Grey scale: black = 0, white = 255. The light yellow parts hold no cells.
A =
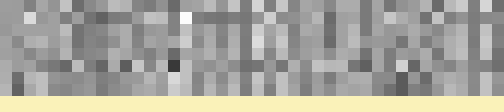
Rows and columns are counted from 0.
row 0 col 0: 157
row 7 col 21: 188
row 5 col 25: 140
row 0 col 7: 137
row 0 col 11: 132
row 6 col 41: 150
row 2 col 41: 125
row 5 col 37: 133
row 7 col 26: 159
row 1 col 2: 219
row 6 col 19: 174
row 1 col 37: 128
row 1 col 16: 127
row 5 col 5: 104
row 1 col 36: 194
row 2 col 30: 122
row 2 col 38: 180
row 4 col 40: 193
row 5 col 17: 145
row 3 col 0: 162
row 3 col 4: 157
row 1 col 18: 116
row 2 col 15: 192
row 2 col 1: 161
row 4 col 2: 136
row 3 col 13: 156
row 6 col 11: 154
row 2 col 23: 185
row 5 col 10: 93
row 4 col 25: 158
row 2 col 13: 156
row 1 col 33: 173
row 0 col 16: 163
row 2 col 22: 164
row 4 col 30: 115
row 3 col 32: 151
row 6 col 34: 150

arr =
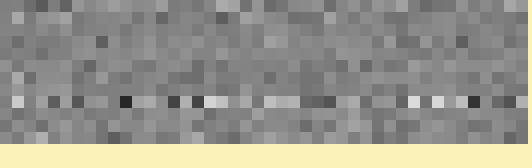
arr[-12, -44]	127
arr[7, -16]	129
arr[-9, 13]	129
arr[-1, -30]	124
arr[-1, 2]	151
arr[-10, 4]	130
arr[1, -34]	138
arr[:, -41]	[90, 144, 137, 123, 113, 138, 141, 144, 159, 141, 112, 175]
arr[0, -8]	116
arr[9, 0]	134
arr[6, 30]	141
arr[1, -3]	127
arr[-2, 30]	151
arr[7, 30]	137
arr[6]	[129, 169, 110, 141, 141, 140, 114, 127, 152, 125, 115, 130, 135, 138, 118, 111, 110, 139, 124, 124, 132, 133, 110, 131, 124, 116, 116, 142, 125, 129, 141, 146, 141, 141, 143, 128, 137, 136, 128, 118, 143, 116, 125, 137]
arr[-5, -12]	129
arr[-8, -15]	145
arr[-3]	[134, 114, 125, 141, 136, 129, 137, 122, 128, 127, 140, 122, 142, 143, 133, 150, 149, 111, 129, 131, 129, 158, 137, 135, 140, 133, 146, 147, 138, 155, 129, 118, 122, 138, 147, 136, 128, 132, 134, 145, 137, 137, 127, 126]
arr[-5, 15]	133
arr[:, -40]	[125, 150, 130, 124, 129, 137, 141, 148, 93, 136, 141, 129]
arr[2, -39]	143
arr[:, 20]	[114, 160, 137, 136, 132, 131, 132, 148, 168, 129, 149, 131]
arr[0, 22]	107
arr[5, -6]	140
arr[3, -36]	95
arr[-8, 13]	138
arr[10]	[118, 142, 132, 112, 141, 152, 133, 142, 117, 148, 136, 136, 150, 137, 138, 147, 117, 128, 135, 125, 149, 129, 138, 138, 131, 109, 133, 118, 149, 163, 151, 117, 144, 112, 119, 142, 149, 139, 128, 115, 120, 141, 134, 118]
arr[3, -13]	121
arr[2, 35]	135
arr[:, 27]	[110, 161, 138, 141, 124, 123, 142, 134, 84, 147, 118, 155]
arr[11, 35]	146
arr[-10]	[131, 131, 126, 137, 130, 143, 123, 130, 131, 134, 121, 132, 137, 128, 132, 133, 122, 136, 124, 126, 137, 128, 143, 144, 134, 127, 120, 138, 131, 135, 128, 137, 131, 118, 138, 135, 137, 141, 124, 126, 136, 131, 123, 134]
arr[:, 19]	[163, 122, 126, 124, 137, 132, 124, 120, 145, 131, 125, 108]
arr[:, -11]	[161, 114, 118, 110, 131, 122, 141, 114, 101, 138, 112, 116]

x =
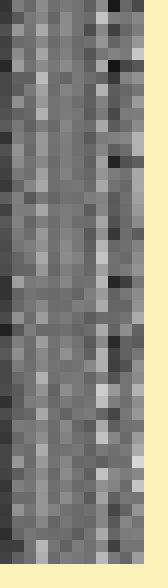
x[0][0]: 52
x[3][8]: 148
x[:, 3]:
[140, 134, 170, 135, 164, 140, 187, 161, 152, 176, 124, 152, 151, 136, 159, 167, 119, 166, 126, 152, 144, 168, 151, 126, 110, 135, 157, 106, 157, 137, 132, 176, 146, 129, 167, 129, 142, 172, 153, 138, 151, 149, 149, 133, 111, 182, 174]
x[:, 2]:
[106, 120, 116, 112, 108, 114, 96, 121, 107, 104, 98, 111, 105, 114, 112, 134, 87, 124, 102, 109, 126, 119, 101, 122, 115, 119, 109, 123, 109, 108, 111, 115, 115, 125, 103, 118, 122, 109, 108, 115, 117, 108, 117, 106, 118, 115, 113]
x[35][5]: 135
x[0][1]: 124
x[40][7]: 111
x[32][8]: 204
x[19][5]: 130
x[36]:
[54, 104, 122, 142, 107, 129, 111, 107, 193, 134, 106, 154]
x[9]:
[82, 98, 104, 176, 115, 123, 118, 92, 122, 72, 123, 125]
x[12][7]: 103
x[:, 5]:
[121, 139, 140, 123, 128, 138, 101, 131, 122, 123, 134, 127, 125, 125, 129, 117, 113, 123, 124, 130, 138, 140, 126, 134, 112, 110, 122, 112, 128, 144, 112, 119, 142, 121, 99, 135, 129, 114, 133, 139, 124, 140, 113, 118, 109, 98, 125]
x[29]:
[89, 142, 108, 137, 112, 144, 118, 96, 176, 66, 98, 118]
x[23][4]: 114
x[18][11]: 139
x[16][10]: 111
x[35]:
[61, 122, 118, 129, 109, 135, 103, 90, 168, 94, 113, 115]
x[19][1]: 122
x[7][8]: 178
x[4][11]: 200
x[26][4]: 114
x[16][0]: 94
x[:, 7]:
[96, 108, 77, 112, 85, 95, 109, 94, 96, 92, 109, 90, 103, 97, 103, 107, 125, 92, 109, 89, 95, 101, 104, 113, 126, 121, 93, 109, 90, 96, 135, 101, 112, 116, 122, 90, 107, 98, 107, 95, 111, 90, 111, 104, 116, 113, 114]
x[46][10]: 102
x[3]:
[65, 107, 112, 135, 107, 123, 107, 112, 148, 100, 118, 150]
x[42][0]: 58
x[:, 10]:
[103, 118, 103, 118, 122, 70, 131, 103, 110, 123, 109, 133, 109, 82, 113, 104, 111, 109, 106, 110, 111, 106, 122, 63, 118, 101, 114, 142, 98, 98, 82, 116, 116, 111, 119, 113, 106, 120, 110, 123, 107, 118, 99, 133, 124, 116, 102]
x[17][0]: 66

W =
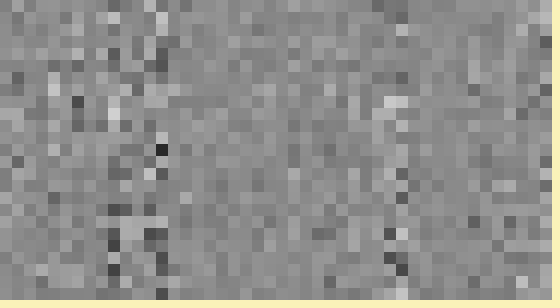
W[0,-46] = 128
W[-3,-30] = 146
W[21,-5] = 145
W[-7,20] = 137
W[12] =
[127, 154, 136, 139, 176, 128, 160, 143, 158, 145, 118, 117, 148, 40, 143, 122, 150, 128, 141, 139, 146, 143, 149, 137, 118, 141, 129, 112, 139, 129, 140, 149, 151, 167, 134, 156, 139, 141, 150, 140, 120, 148, 144, 139, 154, 140]
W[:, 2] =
[127, 149, 139, 135, 143, 138, 133, 143, 145, 121, 147, 146, 136, 154, 157, 127, 146, 127, 146, 133, 138, 138, 151, 137, 143]
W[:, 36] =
[130, 140, 138, 140, 150, 147, 131, 138, 144, 140, 135, 136, 139, 139, 142, 125, 146, 148, 139, 134, 145, 129, 138, 131, 128]
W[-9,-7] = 135
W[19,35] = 126
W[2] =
[141, 126, 139, 128, 141, 151, 170, 132, 140, 116, 145, 138, 132, 177, 135, 143, 128, 137, 147, 139, 137, 118, 130, 139, 133, 142, 137, 142, 129, 153, 132, 133, 138, 179, 152, 144, 138, 143, 140, 131, 124, 128, 145, 173, 130, 158]
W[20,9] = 67
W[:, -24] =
[132, 134, 130, 143, 131, 127, 144, 166, 153, 149, 142, 152, 149, 134, 136, 134, 143, 131, 118, 148, 159, 142, 141, 151, 133]
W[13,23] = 139
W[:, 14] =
[139, 134, 135, 111, 130, 139, 143, 172, 127, 136, 141, 140, 143, 151, 141, 132, 135, 139, 135, 142, 145, 148, 121, 168, 144]
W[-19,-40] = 142
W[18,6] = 121
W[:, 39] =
[145, 138, 131, 153, 151, 164, 166, 108, 153, 130, 158, 132, 140, 127, 144, 155, 135, 133, 96, 129, 145, 145, 141, 108, 125]
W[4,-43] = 160
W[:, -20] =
[152, 132, 137, 157, 153, 123, 141, 131, 144, 146, 123, 133, 129, 147, 133, 148, 142, 152, 139, 107, 137, 150, 149, 145, 141]
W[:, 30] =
[133, 145, 132, 132, 133, 137, 142, 127, 127, 126, 149, 135, 140, 124, 125, 126, 143, 133, 147, 142, 139, 139, 150, 139, 129]
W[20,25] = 141
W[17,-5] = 148
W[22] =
[139, 130, 151, 170, 152, 156, 158, 143, 123, 66, 133, 135, 160, 90, 121, 136, 146, 153, 125, 147, 132, 145, 141, 139, 148, 136, 149, 133, 137, 144, 150, 146, 158, 72, 136, 148, 138, 140, 133, 141, 129, 145, 142, 133, 135, 165]
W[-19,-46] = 147
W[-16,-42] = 140
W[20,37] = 142
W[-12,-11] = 138
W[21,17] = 142
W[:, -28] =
[148, 146, 147, 141, 145, 144, 140, 137, 128, 158, 146, 137, 141, 151, 130, 119, 127, 141, 126, 128, 145, 127, 125, 130, 135]
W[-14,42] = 154
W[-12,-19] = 124
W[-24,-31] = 147
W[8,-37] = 180
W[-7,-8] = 145
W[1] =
[138, 119, 149, 140, 143, 121, 158, 134, 162, 188, 137, 138, 126, 192, 134, 147, 150, 145, 146, 134, 156, 133, 134, 135, 128, 133, 132, 142, 126, 144, 145, 140, 118, 104, 135, 134, 140, 137, 138, 138, 141, 127, 141, 148, 167, 183]
